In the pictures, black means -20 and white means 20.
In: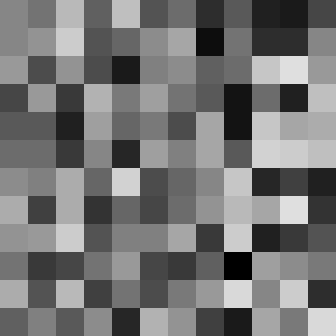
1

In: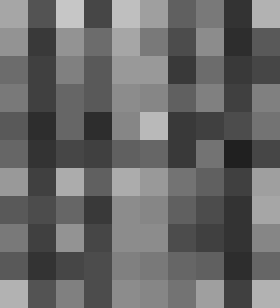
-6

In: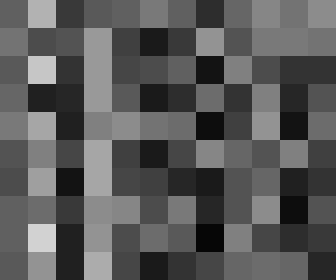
-2

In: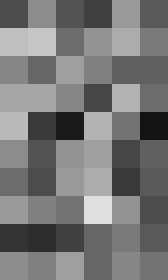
-1

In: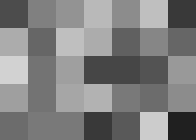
-4

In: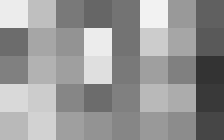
-6

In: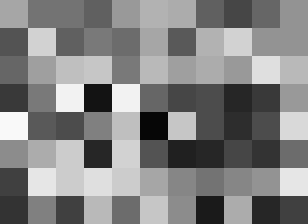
3

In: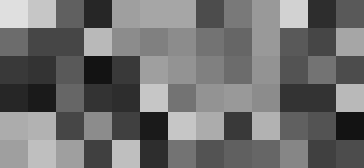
6
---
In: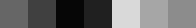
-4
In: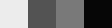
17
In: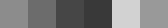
2
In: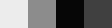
17
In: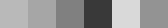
9
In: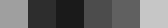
5
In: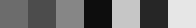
-3
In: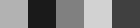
8
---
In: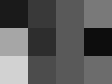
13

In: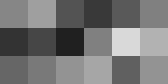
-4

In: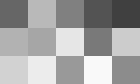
13

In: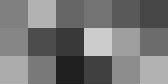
7

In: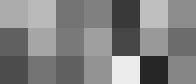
-8

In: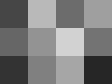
-12

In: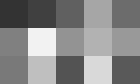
-1
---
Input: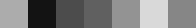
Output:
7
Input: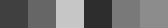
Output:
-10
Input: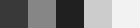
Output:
-11
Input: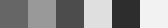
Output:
-4
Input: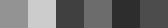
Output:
3
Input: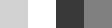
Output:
13
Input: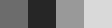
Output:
-3
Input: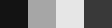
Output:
-17
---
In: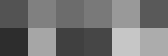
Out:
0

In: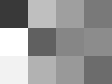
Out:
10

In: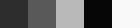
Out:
-6

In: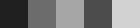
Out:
-3

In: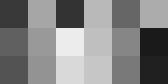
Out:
6

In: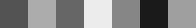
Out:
7

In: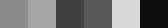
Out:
6

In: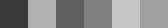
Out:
8

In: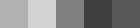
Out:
13
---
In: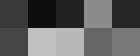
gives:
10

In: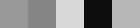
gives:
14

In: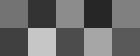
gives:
11

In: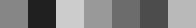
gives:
12

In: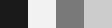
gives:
18

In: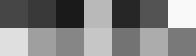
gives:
19
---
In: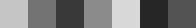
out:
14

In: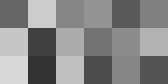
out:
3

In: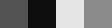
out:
-18

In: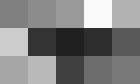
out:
4

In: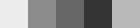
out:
-4

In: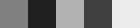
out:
8
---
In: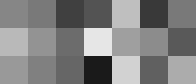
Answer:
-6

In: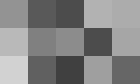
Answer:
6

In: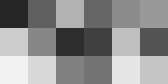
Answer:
-7

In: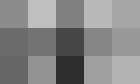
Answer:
4

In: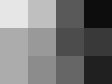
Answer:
-11

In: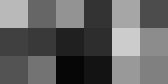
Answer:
2

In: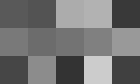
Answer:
4

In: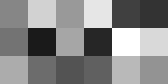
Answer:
14
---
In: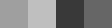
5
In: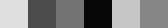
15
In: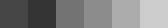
-9
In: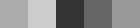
7
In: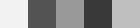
18
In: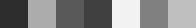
-13
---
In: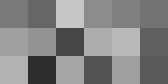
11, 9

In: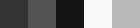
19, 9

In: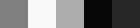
19, 7

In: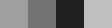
10, 5

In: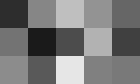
16, 10

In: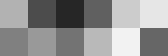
18, 16

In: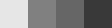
16, 0
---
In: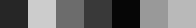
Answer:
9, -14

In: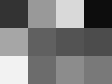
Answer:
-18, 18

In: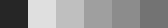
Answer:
-2, -14

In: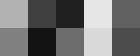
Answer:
-5, 0

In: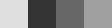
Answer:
5, 15

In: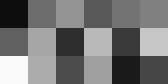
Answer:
0, 19
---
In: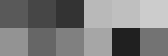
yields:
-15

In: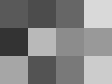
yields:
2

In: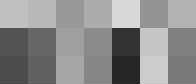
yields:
11

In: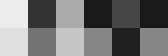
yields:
-15

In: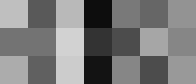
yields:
6

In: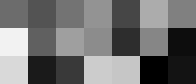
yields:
1

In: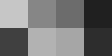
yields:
6

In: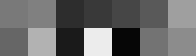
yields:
-2

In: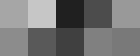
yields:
0

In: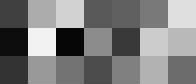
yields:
12
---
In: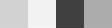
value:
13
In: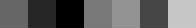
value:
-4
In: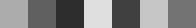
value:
7
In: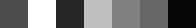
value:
-8
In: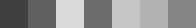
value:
-10
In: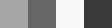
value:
6
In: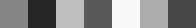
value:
1
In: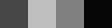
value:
-9
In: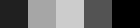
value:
-15
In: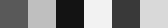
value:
-6
